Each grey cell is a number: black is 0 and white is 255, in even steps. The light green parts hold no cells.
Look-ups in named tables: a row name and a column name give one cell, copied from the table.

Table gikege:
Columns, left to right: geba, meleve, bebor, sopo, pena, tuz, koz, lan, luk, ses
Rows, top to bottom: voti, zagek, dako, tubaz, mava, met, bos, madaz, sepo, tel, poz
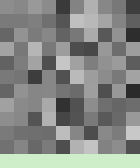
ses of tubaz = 157
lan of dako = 88
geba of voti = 141
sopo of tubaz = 121
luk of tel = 124
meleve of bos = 146
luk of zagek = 132
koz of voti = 177
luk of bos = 152
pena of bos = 116

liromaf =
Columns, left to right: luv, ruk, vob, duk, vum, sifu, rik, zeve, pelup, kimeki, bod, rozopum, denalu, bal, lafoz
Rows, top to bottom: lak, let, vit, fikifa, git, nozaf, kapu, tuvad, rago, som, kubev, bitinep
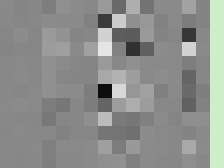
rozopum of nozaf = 141
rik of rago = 143
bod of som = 140
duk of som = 136
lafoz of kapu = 127
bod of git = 138
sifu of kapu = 139
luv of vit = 134
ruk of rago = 135
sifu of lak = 139
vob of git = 136
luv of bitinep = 136
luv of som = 135
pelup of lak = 106
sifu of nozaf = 133
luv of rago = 136
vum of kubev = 137
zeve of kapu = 14
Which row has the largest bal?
fikifa

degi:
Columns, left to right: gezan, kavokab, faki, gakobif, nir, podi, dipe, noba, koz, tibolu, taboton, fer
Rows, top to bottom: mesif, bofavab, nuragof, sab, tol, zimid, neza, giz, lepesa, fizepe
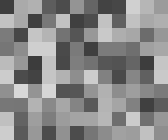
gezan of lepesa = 192
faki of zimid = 67
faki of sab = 207
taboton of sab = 160
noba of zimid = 129
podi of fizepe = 76

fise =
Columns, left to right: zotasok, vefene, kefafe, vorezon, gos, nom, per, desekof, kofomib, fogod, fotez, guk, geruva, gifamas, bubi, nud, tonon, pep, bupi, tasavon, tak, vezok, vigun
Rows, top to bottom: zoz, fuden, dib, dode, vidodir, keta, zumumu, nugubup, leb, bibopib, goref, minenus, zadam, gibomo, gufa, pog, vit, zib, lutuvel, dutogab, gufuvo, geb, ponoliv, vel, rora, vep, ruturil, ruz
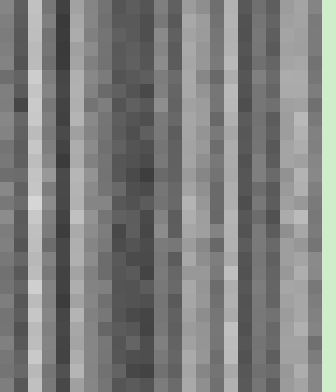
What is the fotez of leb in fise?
79
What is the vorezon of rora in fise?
132
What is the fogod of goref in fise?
84
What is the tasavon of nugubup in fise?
112
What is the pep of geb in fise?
83
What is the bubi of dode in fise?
150
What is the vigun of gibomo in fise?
127
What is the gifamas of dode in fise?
169
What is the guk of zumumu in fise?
128

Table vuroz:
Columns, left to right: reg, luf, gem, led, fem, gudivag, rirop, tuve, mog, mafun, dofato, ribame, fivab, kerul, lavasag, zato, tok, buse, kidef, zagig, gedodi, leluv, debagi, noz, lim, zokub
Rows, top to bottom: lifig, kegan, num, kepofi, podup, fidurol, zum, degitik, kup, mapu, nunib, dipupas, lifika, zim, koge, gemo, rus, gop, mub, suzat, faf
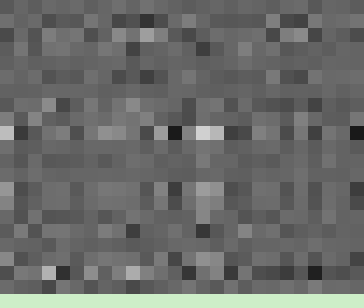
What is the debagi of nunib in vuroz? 91
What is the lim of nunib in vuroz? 99
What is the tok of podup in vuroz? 101
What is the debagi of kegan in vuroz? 120
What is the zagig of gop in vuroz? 101
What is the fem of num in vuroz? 111
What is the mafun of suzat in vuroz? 172
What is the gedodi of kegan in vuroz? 73
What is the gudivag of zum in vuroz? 103

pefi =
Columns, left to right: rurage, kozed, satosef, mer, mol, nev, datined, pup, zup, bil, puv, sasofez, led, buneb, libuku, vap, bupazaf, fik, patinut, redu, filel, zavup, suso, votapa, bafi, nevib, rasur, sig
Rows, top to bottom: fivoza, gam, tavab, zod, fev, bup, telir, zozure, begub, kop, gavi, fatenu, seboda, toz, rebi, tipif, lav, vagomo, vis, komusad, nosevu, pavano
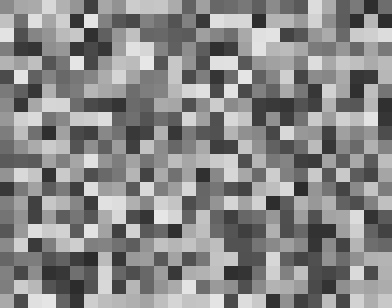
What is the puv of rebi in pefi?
134
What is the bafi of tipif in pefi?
167
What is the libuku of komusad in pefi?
178
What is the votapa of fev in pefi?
168
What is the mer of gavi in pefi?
203
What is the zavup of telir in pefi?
119
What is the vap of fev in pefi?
224
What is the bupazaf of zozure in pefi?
138
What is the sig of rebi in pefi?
192

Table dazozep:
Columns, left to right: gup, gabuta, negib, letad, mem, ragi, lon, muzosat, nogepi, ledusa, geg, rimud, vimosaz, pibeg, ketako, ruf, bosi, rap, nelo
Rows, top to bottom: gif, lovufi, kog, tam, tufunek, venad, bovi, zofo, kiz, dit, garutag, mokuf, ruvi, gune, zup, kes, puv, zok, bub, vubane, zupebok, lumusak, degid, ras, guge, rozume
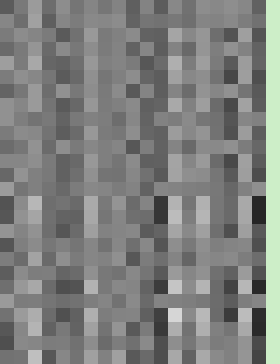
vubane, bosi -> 97
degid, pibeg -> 138
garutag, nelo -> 103
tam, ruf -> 126
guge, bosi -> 128
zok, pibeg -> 121
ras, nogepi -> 148
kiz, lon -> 129
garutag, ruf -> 137
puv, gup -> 148
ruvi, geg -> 113
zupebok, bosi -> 67
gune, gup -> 155
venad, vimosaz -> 161
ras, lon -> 161
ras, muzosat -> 115
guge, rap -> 147
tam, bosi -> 145
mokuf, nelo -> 91

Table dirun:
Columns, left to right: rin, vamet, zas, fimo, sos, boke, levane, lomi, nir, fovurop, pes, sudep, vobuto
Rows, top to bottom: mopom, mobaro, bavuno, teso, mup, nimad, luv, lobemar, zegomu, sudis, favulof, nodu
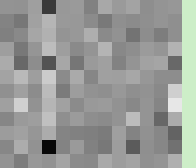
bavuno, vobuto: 143
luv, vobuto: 207
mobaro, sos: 153
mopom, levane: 129
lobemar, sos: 161
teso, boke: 138
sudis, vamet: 161

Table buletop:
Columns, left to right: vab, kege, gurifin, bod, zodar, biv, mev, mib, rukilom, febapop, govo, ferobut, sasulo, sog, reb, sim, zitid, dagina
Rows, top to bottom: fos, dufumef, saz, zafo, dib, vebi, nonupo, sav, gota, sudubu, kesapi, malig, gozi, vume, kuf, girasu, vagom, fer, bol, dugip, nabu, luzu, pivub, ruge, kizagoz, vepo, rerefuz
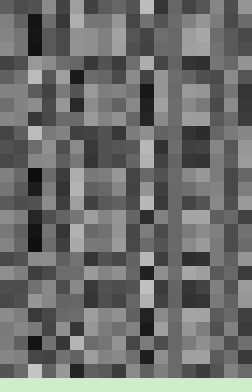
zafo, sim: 114
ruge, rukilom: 112
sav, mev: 140
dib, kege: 79
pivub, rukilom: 145
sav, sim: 73
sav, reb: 121
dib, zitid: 104
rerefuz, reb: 61
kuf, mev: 65
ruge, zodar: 143
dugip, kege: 126
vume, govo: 148
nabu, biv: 137
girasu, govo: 45
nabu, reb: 67
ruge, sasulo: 105
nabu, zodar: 78
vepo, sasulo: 107
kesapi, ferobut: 50

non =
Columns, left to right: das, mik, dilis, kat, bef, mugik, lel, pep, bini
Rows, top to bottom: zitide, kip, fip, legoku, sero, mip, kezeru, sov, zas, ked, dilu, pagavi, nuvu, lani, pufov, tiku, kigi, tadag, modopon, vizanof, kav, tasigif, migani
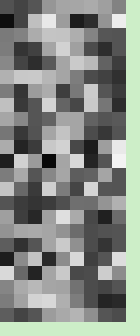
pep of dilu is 158
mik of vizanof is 104
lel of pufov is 110
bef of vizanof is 201
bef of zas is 165
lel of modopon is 63
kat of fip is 196

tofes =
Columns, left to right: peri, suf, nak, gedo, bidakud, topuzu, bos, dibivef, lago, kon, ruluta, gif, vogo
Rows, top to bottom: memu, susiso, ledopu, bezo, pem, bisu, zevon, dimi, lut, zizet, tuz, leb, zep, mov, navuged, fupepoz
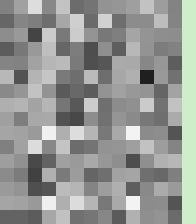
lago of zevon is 161
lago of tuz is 149
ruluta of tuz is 194
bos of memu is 116
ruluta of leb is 143
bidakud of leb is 160
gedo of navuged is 239
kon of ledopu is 165
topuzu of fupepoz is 112
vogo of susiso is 132
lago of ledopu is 127
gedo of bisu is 197
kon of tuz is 159
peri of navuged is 165
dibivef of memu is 147
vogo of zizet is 84
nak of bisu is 180
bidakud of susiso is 167
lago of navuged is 169
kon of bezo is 184

